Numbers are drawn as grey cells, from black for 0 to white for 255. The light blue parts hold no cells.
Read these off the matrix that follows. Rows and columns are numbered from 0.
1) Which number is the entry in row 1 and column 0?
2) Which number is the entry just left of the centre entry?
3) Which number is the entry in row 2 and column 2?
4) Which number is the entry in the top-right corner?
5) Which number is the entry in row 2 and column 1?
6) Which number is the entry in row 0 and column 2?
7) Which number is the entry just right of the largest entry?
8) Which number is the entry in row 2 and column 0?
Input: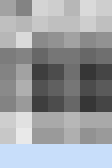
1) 191
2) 62
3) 138
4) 206
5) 218
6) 212
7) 154
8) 183

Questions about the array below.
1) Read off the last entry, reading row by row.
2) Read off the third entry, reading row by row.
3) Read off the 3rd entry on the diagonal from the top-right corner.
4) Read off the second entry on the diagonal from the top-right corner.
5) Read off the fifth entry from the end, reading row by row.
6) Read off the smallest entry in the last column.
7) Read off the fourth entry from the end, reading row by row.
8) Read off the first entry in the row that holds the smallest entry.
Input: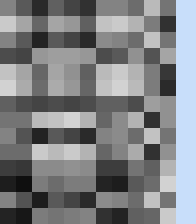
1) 202
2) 42
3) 108
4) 124
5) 49
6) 42
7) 35
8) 29

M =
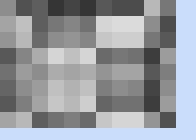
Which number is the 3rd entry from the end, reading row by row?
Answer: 213
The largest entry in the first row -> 184
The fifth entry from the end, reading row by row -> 198
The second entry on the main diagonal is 192
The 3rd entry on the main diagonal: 106
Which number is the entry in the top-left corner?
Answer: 140
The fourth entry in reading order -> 53
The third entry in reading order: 94
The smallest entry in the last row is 81
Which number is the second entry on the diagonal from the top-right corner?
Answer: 140
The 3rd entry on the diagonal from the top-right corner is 206
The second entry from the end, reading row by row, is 148
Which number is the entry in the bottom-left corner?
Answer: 164
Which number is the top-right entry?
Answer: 119
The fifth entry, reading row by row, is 68
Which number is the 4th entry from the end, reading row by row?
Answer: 213
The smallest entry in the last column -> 75

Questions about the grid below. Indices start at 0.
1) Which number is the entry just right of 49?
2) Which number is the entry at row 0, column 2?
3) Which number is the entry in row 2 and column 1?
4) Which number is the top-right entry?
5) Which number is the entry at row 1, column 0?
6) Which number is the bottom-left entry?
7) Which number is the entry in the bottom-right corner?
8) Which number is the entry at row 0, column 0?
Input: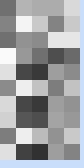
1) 158
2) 172
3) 146
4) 217
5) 131
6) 224
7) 131
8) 112

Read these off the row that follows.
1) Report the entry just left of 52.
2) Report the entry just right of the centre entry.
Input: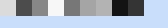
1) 19
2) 165

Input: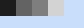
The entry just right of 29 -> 99
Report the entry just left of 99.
29

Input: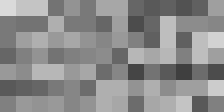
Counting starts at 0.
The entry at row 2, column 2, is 175
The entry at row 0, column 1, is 196
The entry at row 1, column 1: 115
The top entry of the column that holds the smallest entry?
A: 82
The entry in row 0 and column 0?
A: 218
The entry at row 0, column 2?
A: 196
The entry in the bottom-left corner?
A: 128
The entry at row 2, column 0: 121
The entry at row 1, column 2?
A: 115
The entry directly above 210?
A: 134
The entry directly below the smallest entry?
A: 159
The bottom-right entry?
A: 128
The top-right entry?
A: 159
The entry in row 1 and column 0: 121
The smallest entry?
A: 63
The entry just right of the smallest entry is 108
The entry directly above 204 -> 76

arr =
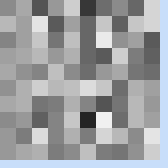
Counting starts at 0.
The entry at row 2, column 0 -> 132
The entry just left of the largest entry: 36
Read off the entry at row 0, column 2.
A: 84
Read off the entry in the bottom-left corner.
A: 152
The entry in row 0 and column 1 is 168
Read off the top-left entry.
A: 139
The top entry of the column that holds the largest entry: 109
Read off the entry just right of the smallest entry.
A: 240
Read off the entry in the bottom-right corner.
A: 206
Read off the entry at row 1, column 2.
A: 228
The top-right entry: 213
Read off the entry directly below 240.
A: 213
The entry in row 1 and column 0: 184
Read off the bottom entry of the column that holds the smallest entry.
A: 191
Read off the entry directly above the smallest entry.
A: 132
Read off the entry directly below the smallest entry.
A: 124
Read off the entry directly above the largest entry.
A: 84

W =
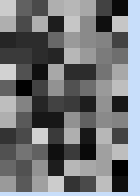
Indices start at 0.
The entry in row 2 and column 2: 44
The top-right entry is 9
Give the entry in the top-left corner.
204
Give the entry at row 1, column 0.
175
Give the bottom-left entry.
154
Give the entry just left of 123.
154
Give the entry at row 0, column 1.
97
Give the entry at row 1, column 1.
74
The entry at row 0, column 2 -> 74
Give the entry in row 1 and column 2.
175
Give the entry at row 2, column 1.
44
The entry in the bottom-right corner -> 15

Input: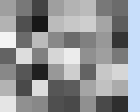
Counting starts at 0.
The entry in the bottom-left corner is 229
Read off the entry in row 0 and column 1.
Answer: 120
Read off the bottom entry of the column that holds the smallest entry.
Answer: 136
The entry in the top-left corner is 159
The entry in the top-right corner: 107
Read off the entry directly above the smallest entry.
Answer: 67
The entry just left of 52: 152
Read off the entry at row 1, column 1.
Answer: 79
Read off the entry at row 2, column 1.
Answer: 107
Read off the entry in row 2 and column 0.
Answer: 243
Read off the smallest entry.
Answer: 23

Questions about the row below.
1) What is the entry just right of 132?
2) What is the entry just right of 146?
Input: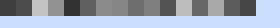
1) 110
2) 50
